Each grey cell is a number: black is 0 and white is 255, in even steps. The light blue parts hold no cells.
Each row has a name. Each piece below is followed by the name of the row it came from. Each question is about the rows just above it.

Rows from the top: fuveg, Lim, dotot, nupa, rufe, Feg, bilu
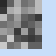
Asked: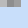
Lim
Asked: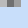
dotot
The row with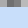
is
fuveg
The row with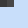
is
Feg
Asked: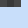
Feg
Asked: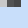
Feg

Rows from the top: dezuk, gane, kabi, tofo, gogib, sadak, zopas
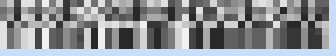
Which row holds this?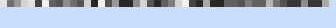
zopas
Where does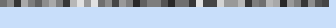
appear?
gane

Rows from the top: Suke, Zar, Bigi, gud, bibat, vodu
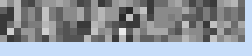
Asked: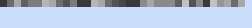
gud
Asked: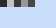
Bigi

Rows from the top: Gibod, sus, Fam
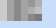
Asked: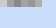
Gibod
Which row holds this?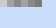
Fam

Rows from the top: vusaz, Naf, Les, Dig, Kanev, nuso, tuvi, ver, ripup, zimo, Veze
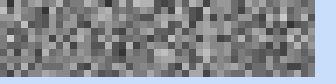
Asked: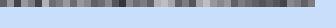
ver
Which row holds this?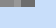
tuvi

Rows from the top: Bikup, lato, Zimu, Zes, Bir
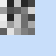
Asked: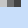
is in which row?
Zimu
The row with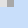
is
Bir

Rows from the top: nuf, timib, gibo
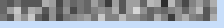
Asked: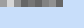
timib
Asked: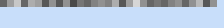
timib

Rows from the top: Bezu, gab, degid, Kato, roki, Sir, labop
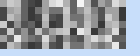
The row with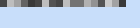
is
degid
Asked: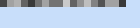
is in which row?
gab

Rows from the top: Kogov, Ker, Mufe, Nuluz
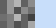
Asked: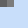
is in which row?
Nuluz
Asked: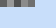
Ker
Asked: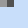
Ker
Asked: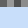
Ker
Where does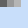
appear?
Kogov

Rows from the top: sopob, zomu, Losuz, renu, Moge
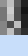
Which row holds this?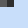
Moge
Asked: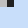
renu
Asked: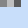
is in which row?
Moge
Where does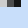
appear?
zomu
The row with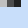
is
Losuz
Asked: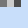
zomu
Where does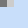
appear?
zomu

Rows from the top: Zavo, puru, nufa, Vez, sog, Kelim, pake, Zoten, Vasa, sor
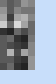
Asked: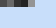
sor
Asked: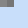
puru
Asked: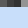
Vasa
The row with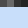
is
sor

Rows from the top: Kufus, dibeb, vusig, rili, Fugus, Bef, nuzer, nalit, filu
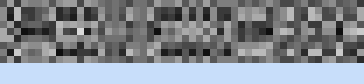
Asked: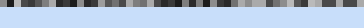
vusig
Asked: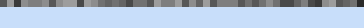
filu
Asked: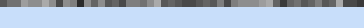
nuzer
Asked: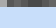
nuzer
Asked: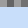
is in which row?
Bef
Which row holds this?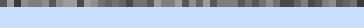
Kufus

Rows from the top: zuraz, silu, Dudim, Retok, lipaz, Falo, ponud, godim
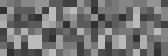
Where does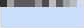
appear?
Falo
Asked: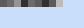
Dudim
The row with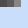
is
Dudim
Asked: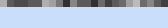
Retok
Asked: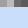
ponud
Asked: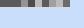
Falo
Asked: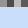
Falo

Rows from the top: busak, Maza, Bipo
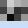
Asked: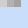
busak
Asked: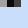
Bipo
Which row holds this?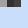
Maza
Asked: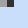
Maza
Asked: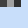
Maza
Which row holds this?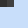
Maza

